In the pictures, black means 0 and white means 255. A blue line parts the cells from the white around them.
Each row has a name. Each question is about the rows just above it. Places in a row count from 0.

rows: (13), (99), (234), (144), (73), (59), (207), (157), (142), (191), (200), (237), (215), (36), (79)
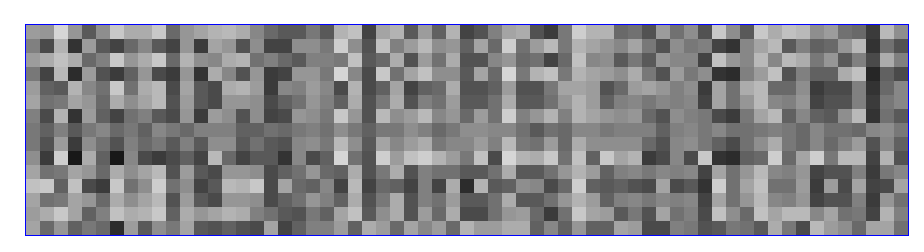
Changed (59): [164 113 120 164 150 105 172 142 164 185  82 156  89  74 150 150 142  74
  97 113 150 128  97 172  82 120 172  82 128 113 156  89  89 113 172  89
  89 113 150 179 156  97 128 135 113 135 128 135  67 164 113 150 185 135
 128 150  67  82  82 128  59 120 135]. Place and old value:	44, [120]
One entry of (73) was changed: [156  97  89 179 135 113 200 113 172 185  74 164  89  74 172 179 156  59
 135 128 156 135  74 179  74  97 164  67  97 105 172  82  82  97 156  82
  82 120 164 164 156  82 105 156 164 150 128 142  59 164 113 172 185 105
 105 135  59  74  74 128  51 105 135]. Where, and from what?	55, [142]
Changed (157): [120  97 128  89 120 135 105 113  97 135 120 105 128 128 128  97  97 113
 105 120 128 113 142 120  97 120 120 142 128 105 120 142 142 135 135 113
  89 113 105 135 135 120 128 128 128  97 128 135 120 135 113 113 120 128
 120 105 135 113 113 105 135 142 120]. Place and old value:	7, [120]

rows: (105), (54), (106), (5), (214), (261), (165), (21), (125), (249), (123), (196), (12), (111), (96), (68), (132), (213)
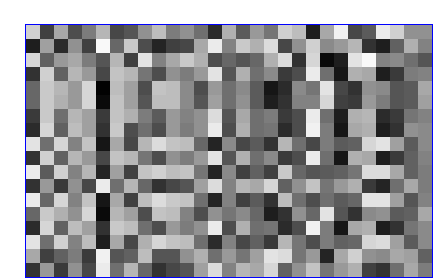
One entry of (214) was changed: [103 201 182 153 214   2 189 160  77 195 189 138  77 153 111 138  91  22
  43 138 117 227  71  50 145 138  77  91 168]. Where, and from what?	26, [85]
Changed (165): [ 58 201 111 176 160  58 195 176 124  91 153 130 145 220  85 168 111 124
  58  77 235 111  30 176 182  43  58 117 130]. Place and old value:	3, [182]
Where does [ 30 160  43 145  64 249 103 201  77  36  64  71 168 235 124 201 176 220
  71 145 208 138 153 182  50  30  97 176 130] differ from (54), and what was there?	14, [130]
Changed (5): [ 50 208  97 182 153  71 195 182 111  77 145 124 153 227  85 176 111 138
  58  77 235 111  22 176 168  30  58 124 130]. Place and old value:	8, [117]

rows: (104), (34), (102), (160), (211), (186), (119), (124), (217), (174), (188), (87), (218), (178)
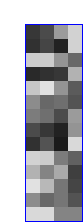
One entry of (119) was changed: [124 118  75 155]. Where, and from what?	1, [111]
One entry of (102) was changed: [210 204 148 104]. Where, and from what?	0, [204]
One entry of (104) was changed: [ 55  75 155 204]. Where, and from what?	3, [210]
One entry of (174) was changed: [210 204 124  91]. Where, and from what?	3, [97]

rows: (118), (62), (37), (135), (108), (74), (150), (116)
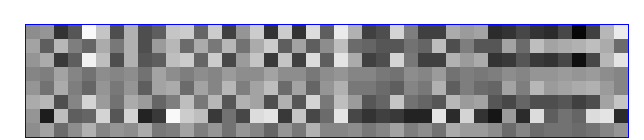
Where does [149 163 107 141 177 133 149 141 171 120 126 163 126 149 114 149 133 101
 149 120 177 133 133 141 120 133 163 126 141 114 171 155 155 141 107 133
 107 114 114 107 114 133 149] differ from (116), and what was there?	0, [141]
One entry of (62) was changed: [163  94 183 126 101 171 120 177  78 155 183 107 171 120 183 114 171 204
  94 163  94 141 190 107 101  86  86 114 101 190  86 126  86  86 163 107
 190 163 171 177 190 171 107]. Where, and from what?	30, [78]

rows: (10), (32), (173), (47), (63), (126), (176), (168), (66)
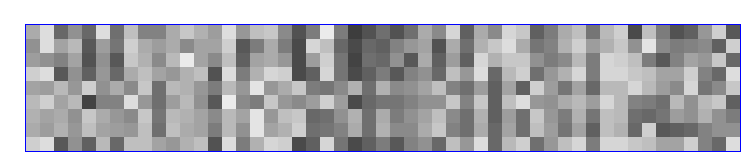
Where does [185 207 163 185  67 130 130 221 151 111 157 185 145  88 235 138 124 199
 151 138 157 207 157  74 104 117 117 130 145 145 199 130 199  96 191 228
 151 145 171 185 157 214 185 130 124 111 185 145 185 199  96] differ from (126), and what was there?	35, [221]
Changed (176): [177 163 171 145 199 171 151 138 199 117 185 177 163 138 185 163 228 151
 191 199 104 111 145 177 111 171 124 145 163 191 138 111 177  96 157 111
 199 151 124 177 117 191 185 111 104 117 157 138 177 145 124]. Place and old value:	47, [145]
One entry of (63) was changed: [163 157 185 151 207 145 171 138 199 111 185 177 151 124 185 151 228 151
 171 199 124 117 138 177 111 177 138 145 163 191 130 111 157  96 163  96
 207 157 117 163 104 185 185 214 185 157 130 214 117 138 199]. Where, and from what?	46, [138]
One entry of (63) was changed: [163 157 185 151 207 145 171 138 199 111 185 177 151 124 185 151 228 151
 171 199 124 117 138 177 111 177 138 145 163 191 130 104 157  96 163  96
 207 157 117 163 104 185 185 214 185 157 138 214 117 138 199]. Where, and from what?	31, [111]
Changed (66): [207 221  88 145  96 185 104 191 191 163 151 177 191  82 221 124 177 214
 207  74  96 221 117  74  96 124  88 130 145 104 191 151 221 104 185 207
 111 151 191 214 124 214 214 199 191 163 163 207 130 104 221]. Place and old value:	21, [214]
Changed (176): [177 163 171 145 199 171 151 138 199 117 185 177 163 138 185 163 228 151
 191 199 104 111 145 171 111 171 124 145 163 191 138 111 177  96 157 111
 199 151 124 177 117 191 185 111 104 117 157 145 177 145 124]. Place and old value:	23, [177]

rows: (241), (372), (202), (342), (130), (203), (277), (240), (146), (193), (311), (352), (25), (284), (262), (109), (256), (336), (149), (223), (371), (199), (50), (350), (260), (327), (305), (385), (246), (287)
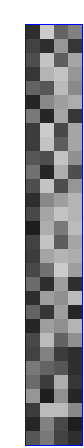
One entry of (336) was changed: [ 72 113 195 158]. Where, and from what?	2, [203]
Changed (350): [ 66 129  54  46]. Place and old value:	2, [60]

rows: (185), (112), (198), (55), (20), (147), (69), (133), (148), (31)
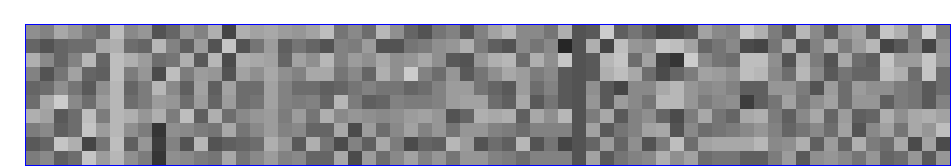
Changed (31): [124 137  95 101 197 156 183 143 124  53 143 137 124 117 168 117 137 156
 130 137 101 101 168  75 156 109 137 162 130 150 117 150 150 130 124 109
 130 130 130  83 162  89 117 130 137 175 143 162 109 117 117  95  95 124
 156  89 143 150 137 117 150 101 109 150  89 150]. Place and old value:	3, [109]
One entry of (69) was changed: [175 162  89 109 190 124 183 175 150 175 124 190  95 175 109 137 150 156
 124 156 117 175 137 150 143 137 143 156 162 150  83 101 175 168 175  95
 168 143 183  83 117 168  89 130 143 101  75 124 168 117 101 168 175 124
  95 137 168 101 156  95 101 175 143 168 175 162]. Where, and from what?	40, [124]
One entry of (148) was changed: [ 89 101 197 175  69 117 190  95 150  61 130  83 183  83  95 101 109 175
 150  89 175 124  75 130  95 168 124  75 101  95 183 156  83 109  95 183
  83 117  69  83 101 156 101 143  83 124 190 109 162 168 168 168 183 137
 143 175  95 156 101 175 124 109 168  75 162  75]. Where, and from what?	21, [117]
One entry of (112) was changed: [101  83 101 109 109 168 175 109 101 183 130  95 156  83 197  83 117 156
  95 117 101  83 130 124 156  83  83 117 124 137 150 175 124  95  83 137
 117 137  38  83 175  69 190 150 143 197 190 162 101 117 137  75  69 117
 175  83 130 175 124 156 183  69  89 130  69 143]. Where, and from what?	29, [143]
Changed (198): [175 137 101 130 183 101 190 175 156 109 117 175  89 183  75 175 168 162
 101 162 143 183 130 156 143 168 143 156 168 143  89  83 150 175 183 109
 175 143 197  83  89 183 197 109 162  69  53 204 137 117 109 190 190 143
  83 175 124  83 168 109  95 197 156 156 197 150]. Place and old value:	27, [150]
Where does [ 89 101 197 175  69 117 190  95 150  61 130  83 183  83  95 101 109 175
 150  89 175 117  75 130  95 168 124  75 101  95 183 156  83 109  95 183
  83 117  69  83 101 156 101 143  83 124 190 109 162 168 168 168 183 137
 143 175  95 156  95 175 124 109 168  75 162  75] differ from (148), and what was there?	58, [101]

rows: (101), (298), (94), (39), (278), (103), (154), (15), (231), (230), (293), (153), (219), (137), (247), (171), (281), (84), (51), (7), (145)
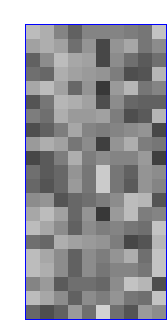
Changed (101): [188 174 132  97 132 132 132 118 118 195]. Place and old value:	7, [125]
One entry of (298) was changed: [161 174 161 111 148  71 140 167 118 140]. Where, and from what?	6, [148]
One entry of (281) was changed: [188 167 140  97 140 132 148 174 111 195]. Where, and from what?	5, [125]
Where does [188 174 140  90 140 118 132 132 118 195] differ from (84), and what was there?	3, [97]
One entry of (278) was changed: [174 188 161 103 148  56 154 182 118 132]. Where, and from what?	0, [167]
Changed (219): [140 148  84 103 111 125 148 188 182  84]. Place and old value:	6, [140]
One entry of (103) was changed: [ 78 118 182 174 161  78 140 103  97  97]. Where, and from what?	0, [84]

